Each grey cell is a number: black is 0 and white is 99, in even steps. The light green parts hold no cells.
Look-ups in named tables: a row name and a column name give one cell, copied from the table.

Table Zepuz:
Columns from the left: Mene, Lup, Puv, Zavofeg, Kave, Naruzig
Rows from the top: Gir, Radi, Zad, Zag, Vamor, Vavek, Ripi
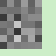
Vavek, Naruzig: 29
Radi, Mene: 46
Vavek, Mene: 63
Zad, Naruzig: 54
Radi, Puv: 44
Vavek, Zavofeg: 43
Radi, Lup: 44
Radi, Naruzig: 49

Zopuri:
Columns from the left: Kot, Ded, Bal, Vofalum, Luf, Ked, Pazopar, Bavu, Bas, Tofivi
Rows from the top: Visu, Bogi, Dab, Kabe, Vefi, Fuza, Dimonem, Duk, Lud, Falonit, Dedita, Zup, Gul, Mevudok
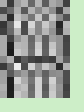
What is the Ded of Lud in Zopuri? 68
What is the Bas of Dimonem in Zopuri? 57
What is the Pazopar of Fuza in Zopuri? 36
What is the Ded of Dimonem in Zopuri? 13
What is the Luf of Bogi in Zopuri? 69
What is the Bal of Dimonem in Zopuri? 72

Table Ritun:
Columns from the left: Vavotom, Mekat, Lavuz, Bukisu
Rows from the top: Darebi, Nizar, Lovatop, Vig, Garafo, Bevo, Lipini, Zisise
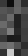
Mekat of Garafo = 49
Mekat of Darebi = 5
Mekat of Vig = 31
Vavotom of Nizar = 33
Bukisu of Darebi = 17
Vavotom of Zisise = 19
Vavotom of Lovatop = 30
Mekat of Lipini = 43
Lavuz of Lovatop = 13
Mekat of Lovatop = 41
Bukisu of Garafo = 24
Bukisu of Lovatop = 25
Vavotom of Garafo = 33
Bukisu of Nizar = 31
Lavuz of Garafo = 15
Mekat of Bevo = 10
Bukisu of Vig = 26
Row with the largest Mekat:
Zisise

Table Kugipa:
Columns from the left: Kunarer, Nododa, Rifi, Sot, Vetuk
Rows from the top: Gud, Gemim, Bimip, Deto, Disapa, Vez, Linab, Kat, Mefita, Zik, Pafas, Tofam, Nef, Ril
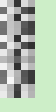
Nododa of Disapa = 77
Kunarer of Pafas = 44
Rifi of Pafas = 70
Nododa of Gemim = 87
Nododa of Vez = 79
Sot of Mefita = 70

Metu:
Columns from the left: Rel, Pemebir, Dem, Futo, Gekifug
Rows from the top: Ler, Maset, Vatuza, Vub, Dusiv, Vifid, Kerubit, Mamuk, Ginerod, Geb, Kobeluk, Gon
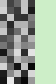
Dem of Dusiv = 42
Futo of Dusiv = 76
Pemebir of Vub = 16
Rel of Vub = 65
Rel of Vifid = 31
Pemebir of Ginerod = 25
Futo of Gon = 3
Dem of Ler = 40
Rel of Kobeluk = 11
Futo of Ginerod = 58
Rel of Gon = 8
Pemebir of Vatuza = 77
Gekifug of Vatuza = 48
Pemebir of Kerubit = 31
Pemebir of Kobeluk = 54
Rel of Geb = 82
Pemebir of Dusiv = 24
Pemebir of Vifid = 39
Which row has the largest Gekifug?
Mamuk

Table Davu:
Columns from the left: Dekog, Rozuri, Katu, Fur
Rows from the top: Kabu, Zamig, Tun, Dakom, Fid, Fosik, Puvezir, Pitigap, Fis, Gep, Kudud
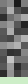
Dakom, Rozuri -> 60
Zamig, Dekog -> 38
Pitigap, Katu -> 21
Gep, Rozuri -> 60
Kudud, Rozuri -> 57
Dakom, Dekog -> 52
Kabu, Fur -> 49
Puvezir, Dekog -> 55
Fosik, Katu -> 54
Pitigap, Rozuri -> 19
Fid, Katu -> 26
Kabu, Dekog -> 48
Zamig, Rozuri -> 68
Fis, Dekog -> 30
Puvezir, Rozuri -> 62
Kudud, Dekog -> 17
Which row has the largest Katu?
Puvezir

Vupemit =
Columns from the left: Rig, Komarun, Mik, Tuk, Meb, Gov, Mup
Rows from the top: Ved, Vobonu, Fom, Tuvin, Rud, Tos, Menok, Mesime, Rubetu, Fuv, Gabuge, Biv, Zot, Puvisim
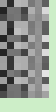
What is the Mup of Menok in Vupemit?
35
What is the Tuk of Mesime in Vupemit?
26
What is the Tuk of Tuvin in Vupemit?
68
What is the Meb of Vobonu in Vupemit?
68
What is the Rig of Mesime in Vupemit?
14
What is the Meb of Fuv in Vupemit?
48
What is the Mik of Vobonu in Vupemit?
45
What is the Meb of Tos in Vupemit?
67
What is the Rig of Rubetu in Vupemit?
62
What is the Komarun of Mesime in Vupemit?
46
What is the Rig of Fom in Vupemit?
27
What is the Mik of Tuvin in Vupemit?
68
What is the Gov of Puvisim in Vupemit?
53
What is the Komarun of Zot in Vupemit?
45
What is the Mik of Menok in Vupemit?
72
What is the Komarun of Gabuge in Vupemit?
48
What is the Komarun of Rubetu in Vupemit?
21

